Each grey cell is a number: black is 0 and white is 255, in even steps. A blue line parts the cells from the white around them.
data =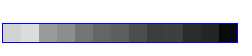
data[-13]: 211
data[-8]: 101
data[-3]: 43
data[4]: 116

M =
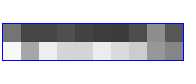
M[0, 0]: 116
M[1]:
[248, 166, 238, 213, 212, 236, 218, 204, 151, 133]
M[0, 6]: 59
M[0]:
[116, 69, 70, 79, 66, 61, 59, 77, 142, 86]

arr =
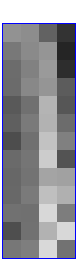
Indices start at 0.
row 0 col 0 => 146
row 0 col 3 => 51
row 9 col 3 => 176
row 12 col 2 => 217
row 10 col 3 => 125
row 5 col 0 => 95
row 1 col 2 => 149
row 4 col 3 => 86
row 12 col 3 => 114
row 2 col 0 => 108
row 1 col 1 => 138
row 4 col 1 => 112
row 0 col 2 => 98
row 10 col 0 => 113
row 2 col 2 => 154
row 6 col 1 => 112

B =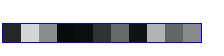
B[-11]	38
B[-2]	100
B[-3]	179

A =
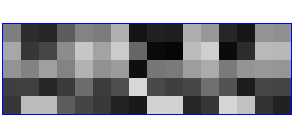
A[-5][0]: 127
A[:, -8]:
[33, 10, 118, 73, 210]
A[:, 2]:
[39, 71, 159, 39, 188]
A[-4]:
[167, 55, 71, 140, 198, 163, 203, 102, 10, 6, 187, 207, 11, 44, 185, 184]
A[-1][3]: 93
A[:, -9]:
[20, 102, 15, 215, 25]
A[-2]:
[63, 64, 39, 59, 109, 60, 79, 215, 73, 63, 71, 112, 83, 28, 71, 68]
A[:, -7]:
[30, 6, 122, 63, 209]
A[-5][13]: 23
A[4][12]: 213
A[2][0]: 147
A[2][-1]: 149
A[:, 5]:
[124, 163, 145, 60, 57]
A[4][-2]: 51
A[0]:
[127, 44, 39, 93, 131, 124, 176, 20, 33, 30, 174, 152, 38, 23, 148, 144]
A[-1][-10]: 34
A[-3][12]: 122

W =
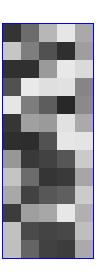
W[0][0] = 52
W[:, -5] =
[52, 198, 48, 81, 230, 54, 46, 151, 196, 168, 60, 193, 191]
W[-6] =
[151, 57, 66, 86, 202]
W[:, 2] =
[183, 81, 154, 223, 93, 154, 82, 66, 53, 87, 167, 68, 65]
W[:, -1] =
[169, 158, 218, 133, 138, 170, 228, 202, 166, 203, 176, 190, 170]
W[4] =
[230, 125, 93, 40, 138]
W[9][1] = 66
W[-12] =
[198, 126, 81, 47, 158]

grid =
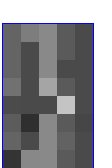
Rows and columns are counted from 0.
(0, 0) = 100
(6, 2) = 137
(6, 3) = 98
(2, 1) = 74
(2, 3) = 74
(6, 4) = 74
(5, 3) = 90
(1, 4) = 74
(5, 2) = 137
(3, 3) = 90
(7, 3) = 90
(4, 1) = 74
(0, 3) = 90

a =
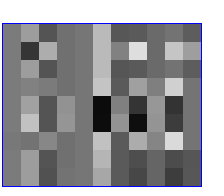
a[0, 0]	123
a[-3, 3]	112
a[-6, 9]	208
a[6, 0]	120
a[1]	[123, 53, 173, 112, 118, 186, 129, 222, 106, 197, 158]
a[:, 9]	[115, 197, 115, 208, 51, 60, 218, 76, 61]
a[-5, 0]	123
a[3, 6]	90
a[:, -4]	[90, 222, 90, 160, 52, 14, 172, 78, 71]
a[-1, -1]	87
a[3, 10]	116
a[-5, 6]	128
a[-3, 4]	118
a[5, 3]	149
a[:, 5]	[186, 186, 186, 196, 11, 12, 193, 181, 167]
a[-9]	[123, 157, 84, 112, 118, 186, 87, 90, 106, 115, 93]
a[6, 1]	115
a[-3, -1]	116
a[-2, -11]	123
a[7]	[123, 157, 84, 112, 118, 181, 90, 78, 101, 76, 86]
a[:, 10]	[93, 158, 93, 116, 116, 116, 116, 86, 87]
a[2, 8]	106
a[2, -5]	86
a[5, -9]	84

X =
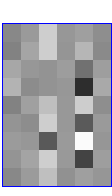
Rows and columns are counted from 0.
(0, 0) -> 136
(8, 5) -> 150
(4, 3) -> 152
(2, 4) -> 113
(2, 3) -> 157
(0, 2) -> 206
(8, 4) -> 159
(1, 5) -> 138
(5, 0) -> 148
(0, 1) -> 154
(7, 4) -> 67
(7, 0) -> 148
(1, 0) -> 130
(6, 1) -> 151
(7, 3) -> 153
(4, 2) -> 191
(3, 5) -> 169
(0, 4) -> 159

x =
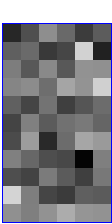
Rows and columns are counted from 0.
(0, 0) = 39
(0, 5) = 92
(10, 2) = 146
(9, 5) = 91
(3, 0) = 133
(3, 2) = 110
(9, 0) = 212
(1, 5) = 33
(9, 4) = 95
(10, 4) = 149
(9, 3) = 59
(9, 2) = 69
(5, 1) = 128
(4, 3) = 63
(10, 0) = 144
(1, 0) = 95
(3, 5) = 208
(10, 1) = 127
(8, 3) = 91
